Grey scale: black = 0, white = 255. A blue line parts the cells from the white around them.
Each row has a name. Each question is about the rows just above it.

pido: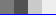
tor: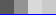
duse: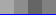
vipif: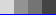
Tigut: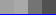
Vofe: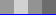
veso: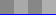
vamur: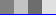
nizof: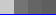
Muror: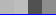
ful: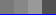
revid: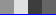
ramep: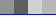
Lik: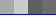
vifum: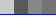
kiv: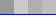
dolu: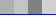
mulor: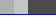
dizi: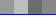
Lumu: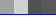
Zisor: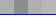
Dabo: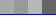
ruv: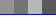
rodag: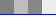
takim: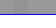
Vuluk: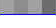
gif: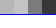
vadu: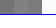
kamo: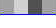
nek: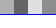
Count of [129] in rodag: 1
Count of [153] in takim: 3

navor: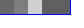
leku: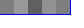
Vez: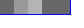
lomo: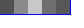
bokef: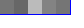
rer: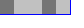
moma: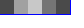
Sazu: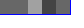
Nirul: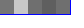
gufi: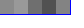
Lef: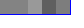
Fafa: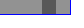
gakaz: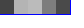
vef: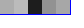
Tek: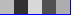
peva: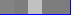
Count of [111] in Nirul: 2
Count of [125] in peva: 3
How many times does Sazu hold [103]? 3
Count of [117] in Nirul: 1
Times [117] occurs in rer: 2
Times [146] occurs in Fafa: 4
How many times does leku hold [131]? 0

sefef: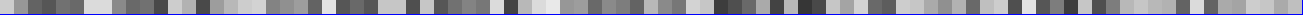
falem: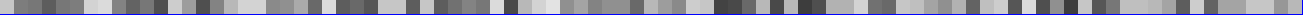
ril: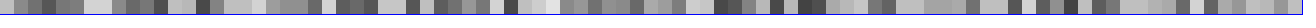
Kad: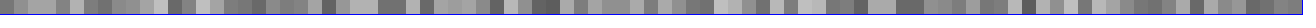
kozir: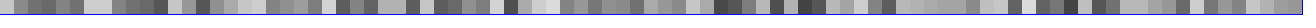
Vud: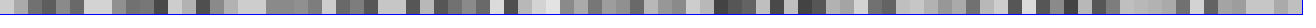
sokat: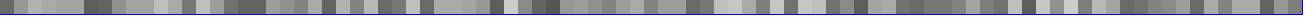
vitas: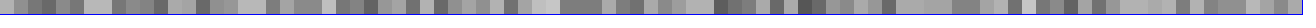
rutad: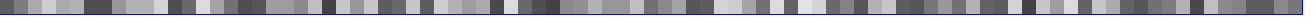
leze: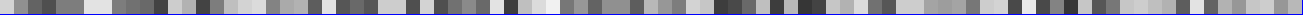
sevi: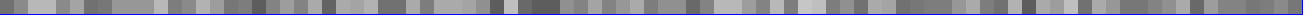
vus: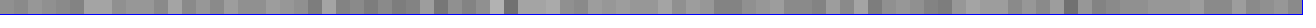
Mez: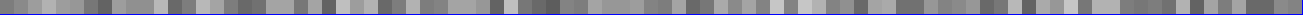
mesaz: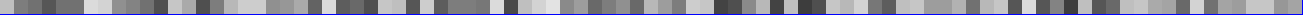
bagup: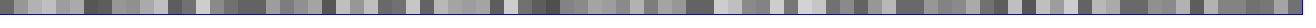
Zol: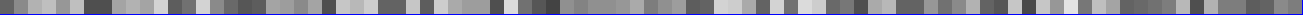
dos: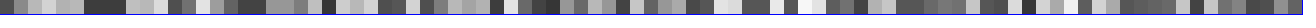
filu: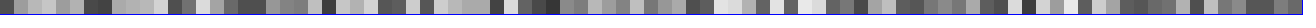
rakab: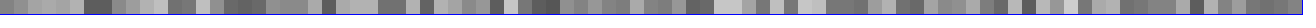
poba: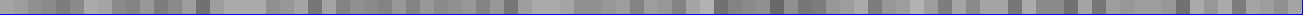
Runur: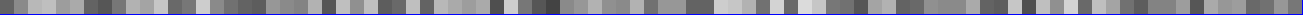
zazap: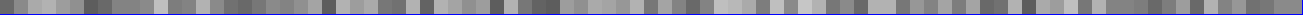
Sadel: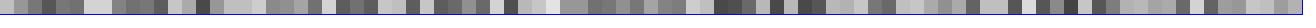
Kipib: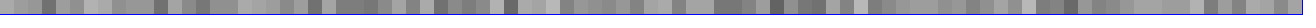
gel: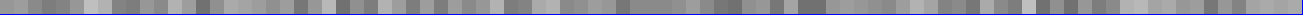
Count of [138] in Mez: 4
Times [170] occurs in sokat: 11
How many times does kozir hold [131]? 7
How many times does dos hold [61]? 4

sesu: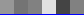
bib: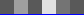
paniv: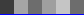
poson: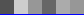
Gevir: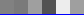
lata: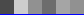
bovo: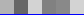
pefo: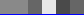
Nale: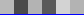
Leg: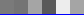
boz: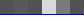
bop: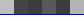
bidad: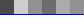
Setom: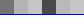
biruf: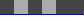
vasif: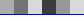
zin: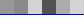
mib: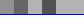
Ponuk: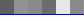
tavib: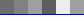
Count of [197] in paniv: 1
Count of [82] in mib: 1
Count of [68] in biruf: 4
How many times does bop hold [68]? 1

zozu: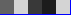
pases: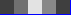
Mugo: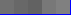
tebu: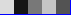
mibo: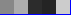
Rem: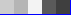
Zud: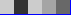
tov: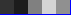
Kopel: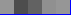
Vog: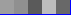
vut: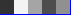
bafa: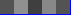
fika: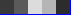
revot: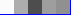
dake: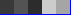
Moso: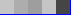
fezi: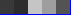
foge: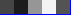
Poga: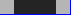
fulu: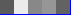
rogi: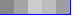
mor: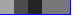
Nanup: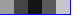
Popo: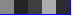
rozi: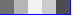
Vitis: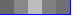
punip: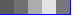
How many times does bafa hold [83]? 2
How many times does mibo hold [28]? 0
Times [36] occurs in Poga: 3
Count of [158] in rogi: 1

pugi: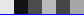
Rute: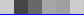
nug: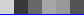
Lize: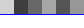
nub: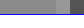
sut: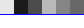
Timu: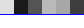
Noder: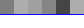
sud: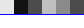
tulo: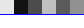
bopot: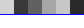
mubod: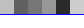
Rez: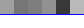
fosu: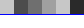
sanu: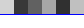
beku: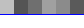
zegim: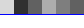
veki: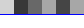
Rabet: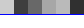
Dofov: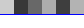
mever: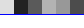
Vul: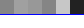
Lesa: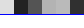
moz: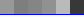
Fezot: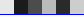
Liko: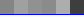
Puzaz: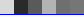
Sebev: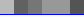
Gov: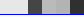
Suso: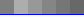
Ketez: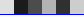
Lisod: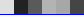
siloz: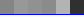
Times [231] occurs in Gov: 2
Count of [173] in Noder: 2
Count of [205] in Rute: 2
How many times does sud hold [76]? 2

